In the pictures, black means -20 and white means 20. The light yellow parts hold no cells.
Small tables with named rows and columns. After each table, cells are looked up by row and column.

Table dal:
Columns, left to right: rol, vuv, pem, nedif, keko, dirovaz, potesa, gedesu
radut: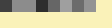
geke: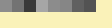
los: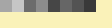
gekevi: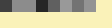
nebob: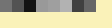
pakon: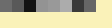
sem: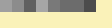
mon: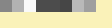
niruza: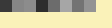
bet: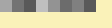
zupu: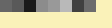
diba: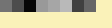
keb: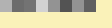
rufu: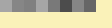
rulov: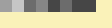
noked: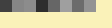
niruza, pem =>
2
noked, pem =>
2
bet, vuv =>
-2
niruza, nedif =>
-13
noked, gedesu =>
3
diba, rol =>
-2
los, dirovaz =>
-4
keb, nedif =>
13
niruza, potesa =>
-2
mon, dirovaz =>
-9
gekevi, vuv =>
2
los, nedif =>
2
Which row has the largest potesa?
mon

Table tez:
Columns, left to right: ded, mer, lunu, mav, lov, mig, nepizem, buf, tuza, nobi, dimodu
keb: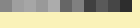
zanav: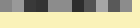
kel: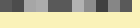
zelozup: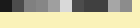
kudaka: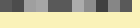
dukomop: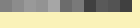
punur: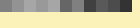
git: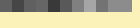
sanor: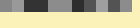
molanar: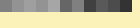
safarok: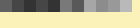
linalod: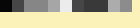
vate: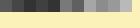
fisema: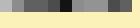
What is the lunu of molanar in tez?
5
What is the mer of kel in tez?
-8
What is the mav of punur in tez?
4
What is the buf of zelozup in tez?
-10
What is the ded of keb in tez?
1
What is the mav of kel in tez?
7
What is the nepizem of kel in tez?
8
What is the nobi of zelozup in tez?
6
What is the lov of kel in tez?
-6
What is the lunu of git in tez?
-5
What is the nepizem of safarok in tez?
-6
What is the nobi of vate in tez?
4
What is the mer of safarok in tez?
-9
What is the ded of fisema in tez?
9
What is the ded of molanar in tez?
0
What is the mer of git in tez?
-9
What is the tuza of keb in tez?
-6
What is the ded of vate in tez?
-6
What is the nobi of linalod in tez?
7
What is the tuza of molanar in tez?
-6

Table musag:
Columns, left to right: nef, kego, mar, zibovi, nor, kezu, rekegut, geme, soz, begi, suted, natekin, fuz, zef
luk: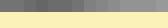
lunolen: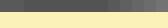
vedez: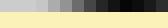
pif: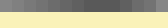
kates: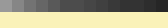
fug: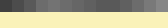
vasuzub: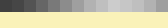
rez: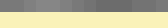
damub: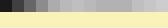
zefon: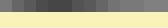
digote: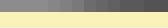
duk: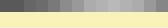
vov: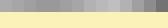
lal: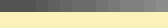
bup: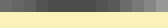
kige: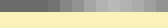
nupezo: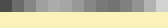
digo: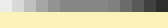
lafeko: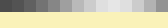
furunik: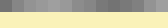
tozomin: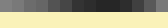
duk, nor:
-1
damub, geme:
9
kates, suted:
-12
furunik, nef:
-2
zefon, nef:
-1
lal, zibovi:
-6
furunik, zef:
5
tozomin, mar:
-3
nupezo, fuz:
8
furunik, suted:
-1
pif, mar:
-1
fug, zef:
1
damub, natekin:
10
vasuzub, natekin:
10
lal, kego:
-7
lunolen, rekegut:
-7
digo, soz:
1
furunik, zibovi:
4
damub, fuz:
11
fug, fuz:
-1
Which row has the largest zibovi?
vedez

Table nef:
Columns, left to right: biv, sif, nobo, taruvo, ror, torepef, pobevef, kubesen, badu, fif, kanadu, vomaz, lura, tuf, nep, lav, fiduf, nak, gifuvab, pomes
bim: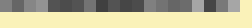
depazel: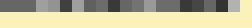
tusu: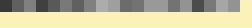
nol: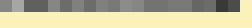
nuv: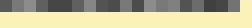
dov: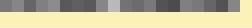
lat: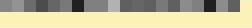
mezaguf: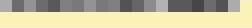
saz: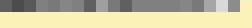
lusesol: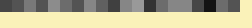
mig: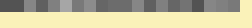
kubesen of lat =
0
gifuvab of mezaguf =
-7
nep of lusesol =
1
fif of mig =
-3
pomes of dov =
1
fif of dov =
9
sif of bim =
-4
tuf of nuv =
-1
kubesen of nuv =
1
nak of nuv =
-10
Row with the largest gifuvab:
saz

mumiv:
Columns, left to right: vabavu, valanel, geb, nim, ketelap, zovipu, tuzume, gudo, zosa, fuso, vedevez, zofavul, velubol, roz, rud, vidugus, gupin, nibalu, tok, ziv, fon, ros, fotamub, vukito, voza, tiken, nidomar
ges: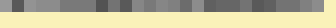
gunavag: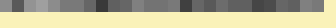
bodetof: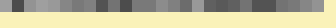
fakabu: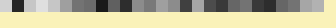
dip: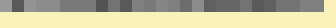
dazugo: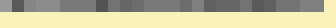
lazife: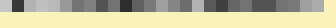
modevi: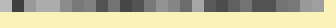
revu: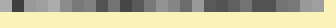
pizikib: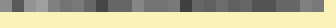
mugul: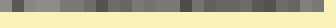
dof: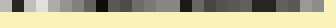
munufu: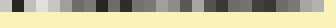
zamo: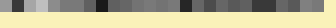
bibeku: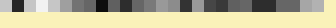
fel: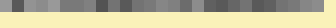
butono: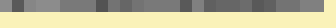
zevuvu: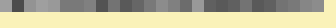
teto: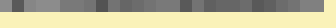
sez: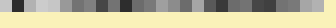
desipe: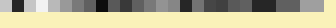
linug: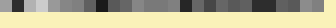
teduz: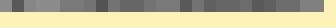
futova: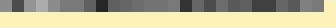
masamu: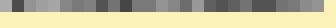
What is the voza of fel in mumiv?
-1
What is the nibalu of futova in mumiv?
-8
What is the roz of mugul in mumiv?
-1
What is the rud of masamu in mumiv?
1
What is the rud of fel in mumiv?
0
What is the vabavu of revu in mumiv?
7
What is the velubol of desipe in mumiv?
-1
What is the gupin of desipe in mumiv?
-2
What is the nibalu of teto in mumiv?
-5
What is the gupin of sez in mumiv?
6
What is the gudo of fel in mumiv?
0
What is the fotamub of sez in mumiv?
-10
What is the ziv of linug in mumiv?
-6
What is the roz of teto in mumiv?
-1
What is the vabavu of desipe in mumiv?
11
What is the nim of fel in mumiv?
2
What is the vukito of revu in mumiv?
-2
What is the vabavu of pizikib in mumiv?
2
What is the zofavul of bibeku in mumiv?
-4

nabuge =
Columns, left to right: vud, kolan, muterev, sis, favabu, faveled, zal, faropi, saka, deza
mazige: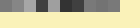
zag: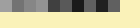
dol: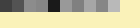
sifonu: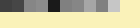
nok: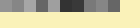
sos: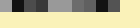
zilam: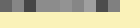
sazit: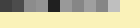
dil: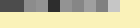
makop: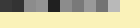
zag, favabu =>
-10
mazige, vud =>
-1
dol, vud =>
-10
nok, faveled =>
-12
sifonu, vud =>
-10
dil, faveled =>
3

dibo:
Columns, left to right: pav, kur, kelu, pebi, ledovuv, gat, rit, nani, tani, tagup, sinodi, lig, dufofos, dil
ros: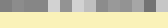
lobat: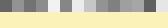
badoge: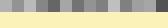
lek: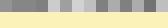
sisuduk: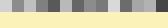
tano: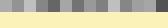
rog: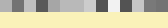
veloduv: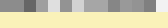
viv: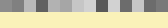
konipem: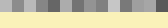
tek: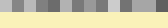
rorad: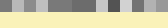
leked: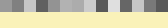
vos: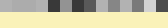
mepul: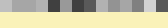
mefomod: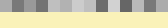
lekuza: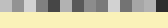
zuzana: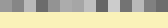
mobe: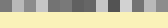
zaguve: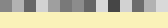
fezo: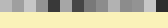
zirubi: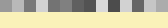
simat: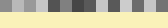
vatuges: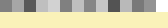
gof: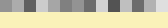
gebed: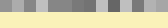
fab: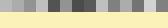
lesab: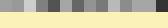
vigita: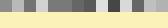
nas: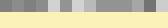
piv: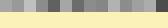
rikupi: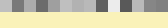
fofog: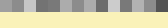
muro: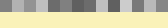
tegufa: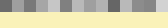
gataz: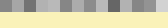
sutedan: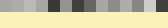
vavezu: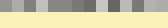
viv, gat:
6
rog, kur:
-2
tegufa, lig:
2
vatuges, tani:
11
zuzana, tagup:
12
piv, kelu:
10
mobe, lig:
-2
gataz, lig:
1
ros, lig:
6
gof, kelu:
-5
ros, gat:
3
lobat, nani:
11
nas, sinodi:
3
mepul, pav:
10
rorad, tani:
11
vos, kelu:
7
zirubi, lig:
-4
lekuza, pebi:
0
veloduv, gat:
3
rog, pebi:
-6

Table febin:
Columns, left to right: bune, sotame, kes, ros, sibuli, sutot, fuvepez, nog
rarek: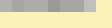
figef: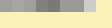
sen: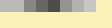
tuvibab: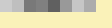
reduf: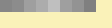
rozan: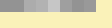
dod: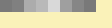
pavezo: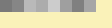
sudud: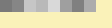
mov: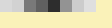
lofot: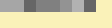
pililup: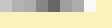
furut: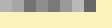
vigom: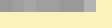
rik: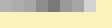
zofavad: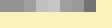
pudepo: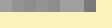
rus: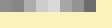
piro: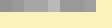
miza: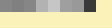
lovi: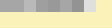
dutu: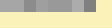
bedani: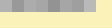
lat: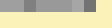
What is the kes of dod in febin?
7
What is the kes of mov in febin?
-1
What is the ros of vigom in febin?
5
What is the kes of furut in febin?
-2
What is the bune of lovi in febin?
6
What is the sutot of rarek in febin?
6
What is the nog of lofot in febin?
-4
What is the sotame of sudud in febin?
1
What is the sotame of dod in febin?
0
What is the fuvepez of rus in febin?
3
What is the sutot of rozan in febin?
5
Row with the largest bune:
mov

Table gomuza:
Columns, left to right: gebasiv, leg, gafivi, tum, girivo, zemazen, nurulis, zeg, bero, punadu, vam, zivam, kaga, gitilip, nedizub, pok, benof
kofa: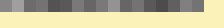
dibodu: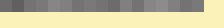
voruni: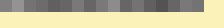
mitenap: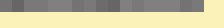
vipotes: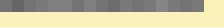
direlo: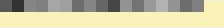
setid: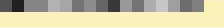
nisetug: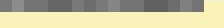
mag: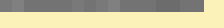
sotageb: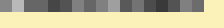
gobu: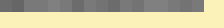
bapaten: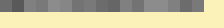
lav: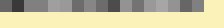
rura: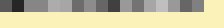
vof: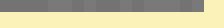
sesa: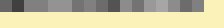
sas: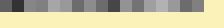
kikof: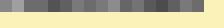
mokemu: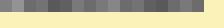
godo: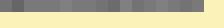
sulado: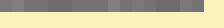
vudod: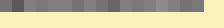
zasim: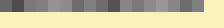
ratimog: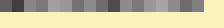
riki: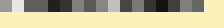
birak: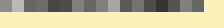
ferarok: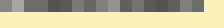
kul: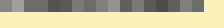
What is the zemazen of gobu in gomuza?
-1
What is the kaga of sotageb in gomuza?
-8
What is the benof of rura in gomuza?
0
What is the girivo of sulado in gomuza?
-3
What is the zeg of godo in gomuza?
-1
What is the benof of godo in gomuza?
-1
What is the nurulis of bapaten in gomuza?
-2
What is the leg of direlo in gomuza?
-12
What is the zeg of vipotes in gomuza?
0
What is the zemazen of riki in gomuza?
-12
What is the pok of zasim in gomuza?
-3
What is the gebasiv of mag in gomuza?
-1
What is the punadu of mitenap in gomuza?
-4
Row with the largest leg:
riki

